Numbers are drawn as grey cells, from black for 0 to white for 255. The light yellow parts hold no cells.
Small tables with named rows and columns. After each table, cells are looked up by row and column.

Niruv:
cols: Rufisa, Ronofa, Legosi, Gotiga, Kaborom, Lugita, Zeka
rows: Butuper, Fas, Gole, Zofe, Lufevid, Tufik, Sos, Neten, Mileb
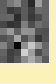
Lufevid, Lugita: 83
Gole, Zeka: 102
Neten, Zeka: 109
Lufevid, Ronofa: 154
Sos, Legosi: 8
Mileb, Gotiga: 138
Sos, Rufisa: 130
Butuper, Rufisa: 94
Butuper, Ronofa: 120
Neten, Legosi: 74
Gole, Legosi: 44
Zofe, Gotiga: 127
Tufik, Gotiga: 82
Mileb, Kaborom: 170
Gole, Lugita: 75
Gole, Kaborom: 57
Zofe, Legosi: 56
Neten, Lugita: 77

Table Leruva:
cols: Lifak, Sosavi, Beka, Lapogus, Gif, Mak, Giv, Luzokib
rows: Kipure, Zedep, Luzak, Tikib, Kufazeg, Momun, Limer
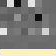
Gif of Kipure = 228
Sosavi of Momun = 111
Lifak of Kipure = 81
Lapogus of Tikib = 110
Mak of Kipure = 128
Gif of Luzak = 111
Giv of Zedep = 106
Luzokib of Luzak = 108
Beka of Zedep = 104
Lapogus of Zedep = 111
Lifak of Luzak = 95
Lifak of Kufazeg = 229
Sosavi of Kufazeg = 114
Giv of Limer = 106
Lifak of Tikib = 118
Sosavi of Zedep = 102

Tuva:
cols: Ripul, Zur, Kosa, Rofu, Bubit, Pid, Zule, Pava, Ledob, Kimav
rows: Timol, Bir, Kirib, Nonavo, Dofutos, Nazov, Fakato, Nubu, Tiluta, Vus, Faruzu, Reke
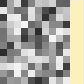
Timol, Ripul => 51
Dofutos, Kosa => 238
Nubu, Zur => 122
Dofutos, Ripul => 114
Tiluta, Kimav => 160
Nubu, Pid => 122
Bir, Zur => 161

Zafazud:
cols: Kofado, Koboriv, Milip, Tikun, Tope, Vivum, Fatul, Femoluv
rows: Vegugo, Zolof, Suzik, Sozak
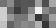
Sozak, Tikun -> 138
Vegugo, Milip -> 80
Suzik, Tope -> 171
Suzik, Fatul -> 91
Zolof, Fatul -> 137
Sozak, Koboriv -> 99
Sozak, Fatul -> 54
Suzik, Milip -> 120
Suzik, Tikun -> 120
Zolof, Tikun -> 87

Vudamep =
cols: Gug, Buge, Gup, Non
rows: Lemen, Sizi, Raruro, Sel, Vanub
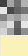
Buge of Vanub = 160
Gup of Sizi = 99
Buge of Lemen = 166
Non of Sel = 229
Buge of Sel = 222
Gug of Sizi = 230
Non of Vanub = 142
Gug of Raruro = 131
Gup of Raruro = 158
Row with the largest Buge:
Sel

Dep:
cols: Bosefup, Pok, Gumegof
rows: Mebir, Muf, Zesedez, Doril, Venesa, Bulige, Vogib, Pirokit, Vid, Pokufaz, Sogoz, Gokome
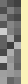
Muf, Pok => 126
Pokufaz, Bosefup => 70
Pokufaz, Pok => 159
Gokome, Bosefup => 162
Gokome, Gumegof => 121
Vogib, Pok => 61
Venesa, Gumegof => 104
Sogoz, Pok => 154
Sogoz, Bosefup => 159
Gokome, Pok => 101
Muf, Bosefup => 78
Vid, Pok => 147
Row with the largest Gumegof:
Vogib

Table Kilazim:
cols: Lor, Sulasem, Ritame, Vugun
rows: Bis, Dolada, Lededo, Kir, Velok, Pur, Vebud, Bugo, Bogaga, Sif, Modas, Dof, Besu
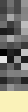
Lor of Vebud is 96
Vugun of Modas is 133
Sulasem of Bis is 113
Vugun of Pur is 118
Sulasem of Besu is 146
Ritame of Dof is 82
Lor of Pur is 119
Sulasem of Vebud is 75
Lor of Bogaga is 228

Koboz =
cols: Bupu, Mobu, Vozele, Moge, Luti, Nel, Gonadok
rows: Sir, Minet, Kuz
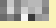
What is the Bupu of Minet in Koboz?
126
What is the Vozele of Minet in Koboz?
139
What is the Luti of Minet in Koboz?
175
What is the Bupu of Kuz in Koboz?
106
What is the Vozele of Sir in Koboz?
132
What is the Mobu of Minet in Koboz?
214
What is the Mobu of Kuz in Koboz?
134
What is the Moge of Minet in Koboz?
207
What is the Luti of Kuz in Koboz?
56
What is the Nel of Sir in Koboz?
184
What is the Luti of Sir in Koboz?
184
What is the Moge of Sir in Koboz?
171
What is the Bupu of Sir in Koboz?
114
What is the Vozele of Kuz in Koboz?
96
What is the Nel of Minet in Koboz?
194
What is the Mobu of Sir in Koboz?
199
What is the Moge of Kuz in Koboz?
244
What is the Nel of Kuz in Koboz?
149

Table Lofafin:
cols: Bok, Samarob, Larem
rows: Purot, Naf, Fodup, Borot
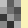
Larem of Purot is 160
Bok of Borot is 135
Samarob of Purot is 95
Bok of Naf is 155
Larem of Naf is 79
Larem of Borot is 175
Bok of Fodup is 55
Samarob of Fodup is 155
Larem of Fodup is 105
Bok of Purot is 191
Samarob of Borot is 48
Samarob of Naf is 112
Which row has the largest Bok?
Purot

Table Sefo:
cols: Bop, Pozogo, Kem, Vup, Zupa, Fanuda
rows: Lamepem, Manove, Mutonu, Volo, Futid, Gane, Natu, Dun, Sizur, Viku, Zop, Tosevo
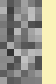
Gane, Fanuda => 169
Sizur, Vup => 193
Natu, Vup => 88
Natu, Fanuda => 124
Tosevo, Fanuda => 128
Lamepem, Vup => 160
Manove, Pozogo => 63
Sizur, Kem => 83
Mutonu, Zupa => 190
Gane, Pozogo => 83
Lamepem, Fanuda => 97
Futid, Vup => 113
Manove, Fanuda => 143
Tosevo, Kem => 98
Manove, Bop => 179
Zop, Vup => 102
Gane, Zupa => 157
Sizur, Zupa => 165
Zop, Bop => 94

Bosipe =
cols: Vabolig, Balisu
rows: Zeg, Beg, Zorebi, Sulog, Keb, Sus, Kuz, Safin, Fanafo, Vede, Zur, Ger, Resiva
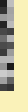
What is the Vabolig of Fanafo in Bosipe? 182
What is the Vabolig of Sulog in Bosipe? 36
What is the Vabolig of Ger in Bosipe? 161
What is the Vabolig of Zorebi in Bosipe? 156
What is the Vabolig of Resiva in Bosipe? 65
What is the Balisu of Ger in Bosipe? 98
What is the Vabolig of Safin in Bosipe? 59
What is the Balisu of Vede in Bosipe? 27
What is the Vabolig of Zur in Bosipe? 203
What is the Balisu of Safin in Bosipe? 155
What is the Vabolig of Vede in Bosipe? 147
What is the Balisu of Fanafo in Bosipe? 183
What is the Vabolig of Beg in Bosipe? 53
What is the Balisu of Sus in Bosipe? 178
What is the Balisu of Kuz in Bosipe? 82
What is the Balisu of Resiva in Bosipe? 53
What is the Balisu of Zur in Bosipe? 190
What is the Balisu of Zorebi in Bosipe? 168
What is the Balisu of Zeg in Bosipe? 190
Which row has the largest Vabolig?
Zur

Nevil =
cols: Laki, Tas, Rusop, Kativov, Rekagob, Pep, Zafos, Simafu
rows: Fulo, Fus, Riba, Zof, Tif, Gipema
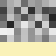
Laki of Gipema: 127
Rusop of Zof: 167
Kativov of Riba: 82
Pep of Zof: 67
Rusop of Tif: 137
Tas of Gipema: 206
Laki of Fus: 65
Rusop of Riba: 143
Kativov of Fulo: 109
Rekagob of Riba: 142
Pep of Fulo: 149
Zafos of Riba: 145
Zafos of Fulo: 174
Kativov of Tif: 193
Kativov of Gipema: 194
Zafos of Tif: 155
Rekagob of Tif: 148
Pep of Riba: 203
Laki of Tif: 240
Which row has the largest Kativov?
Zof

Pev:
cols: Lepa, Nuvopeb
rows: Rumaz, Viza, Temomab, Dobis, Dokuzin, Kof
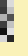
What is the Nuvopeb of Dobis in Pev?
194
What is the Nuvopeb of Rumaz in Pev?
218
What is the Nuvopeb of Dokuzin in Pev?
223
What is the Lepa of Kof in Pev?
214
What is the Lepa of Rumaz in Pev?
69
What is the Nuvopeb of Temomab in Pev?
81
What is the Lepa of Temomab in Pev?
177
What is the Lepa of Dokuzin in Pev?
19
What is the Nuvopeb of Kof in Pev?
38
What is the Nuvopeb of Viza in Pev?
192
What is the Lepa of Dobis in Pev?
63
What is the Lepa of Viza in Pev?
57

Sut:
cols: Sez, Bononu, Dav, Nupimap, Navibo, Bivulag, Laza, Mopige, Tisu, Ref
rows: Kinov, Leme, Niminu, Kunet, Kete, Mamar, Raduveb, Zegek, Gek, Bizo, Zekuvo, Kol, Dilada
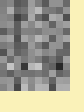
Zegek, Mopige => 144
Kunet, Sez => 140
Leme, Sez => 130
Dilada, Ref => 173
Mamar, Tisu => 148
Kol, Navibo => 141
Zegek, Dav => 98
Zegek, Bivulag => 159
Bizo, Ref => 132
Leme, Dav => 104
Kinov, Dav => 88
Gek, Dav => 144
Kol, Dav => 94
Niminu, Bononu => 129
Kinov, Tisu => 146
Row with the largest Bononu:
Bizo

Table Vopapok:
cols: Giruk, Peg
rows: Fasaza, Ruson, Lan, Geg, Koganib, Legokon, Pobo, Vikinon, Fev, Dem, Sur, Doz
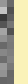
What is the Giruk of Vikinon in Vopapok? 135
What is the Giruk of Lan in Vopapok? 57
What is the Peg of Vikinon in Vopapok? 126
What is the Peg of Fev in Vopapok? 132
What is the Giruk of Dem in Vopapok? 152
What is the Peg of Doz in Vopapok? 105
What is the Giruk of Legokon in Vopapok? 144
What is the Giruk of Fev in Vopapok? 109
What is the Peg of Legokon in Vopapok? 123
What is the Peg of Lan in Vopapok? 95
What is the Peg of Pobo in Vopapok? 120
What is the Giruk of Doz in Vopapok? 102
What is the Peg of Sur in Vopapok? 103
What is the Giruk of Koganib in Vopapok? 164
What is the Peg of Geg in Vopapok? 117
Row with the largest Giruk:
Ruson

